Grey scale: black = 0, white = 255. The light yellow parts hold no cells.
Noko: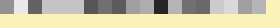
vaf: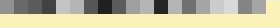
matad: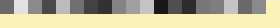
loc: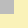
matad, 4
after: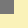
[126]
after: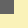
[196]
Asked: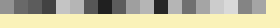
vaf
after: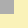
[38]

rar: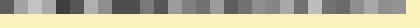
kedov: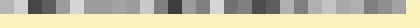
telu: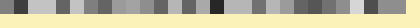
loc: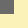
rar, 24
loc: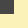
kedov, 2
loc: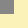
rar, 19
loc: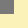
rar, 10
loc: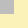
rar, 22
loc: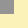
rar, 28
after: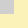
[70]

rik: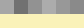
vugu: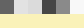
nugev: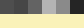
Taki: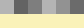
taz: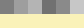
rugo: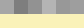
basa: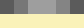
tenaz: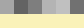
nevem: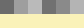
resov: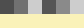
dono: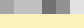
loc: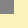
basa, 4
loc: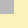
nevem, 2
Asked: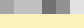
dono
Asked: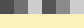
resov
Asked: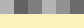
Taki
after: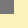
[158]
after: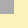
[152]

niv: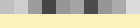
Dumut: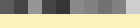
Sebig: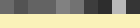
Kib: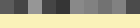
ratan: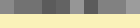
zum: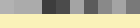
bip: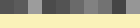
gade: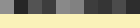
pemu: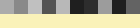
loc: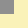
gade, 0
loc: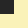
gade, 1
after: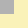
[171]
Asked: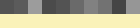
bip

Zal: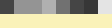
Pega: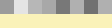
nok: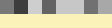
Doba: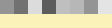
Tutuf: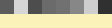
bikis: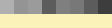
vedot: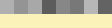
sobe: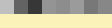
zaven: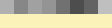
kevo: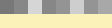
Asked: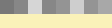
kevo
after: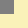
[120]
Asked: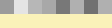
Pega
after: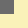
[113]
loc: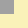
zaven, 2

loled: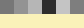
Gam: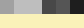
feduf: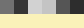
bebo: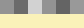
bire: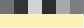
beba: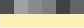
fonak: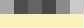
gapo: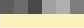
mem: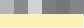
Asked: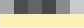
fonak
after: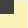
[100]
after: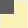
[107]
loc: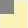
mem, 5
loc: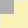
gapo, 4

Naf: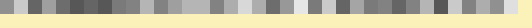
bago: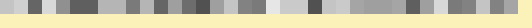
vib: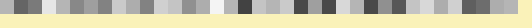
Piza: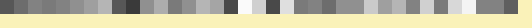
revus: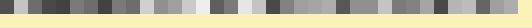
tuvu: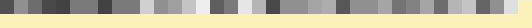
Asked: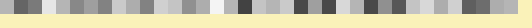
vib
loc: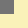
tuvu, 28
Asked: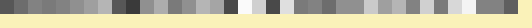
Piza
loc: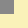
vib, 5
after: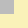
[101]
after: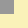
[230]

